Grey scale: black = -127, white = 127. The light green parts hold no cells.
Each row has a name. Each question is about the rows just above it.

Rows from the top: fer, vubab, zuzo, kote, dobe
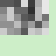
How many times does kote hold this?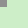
2
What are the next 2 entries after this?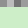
[-38  44]
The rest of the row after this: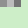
[ 28 -38  44]
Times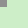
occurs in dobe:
1
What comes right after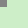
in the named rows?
[74]
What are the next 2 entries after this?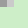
[ 16 -38]

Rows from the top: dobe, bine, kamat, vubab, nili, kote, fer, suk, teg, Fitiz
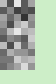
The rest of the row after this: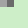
[ 21 -76  21]
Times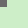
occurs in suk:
1
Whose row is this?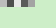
dobe
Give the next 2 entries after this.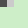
[-21  47]
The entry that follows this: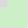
[21]

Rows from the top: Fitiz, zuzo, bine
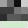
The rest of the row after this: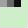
[76]
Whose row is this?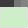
zuzo
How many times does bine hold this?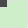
1

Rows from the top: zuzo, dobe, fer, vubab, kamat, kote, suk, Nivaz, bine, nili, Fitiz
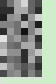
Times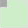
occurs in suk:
3
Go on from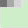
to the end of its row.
[-26 -53]
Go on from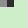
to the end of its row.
[27 68]
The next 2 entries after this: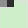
[27 68]
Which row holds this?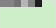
vubab
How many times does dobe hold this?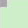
2
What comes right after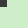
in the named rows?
[-13]

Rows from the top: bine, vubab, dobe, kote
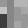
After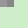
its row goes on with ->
[52 52]
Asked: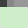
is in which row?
dobe
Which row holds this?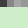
kote
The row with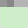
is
bine
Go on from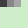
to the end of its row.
[23]

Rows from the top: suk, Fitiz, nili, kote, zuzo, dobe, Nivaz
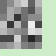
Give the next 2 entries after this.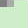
[-73 -14]
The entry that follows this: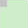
[-73]
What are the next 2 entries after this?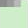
[  0 -14]

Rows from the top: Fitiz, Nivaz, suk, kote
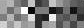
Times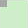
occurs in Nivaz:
1
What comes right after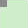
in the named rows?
[95]
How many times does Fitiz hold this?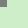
2

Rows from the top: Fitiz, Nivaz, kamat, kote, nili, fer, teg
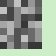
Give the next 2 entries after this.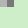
[-45  66]
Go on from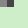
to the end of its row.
[-45 -72]

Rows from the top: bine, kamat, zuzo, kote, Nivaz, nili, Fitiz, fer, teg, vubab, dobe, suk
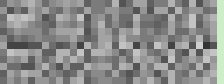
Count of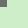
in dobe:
7
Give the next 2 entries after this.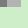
[-31  22]
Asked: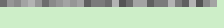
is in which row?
bine

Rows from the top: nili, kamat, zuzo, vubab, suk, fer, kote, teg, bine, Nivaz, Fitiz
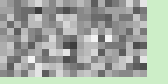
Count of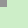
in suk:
3
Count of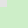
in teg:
1
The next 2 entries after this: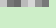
[86 58]
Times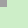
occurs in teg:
3

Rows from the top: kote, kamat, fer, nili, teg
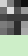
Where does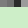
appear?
nili
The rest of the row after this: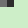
[27]
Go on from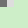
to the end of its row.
[-44  27]
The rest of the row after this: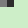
[-111]
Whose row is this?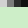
kote
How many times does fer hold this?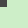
1

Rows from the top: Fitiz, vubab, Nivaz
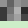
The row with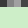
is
Nivaz
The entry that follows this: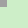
[-58]
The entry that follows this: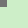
[48]
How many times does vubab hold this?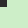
1
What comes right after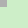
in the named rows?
[-84]
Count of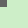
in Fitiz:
1

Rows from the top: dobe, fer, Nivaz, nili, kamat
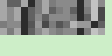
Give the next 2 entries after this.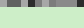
[10 66]
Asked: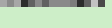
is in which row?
Nivaz
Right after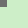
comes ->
[53]
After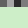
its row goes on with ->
[ 39  -3  10  10  10 -83  10  66  10]
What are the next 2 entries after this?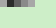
[10 -3]
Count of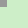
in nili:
3
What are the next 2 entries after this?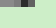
[ 66 -54]

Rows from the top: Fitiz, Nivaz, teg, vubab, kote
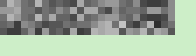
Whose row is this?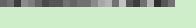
vubab
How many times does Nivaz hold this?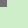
7
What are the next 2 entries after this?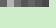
[ 40 -27]
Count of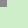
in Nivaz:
3
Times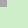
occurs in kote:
3
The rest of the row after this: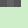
[-54  40 -27 -14  11  25  25 -14 -27  11 -54 -66 -66 -54  11]
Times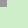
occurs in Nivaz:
4

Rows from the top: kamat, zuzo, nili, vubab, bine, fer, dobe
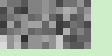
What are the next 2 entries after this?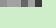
[-53 -13]
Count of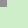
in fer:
4
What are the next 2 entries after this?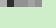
[ 73 -39]
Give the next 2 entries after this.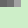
[-25 -53]
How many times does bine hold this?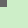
5

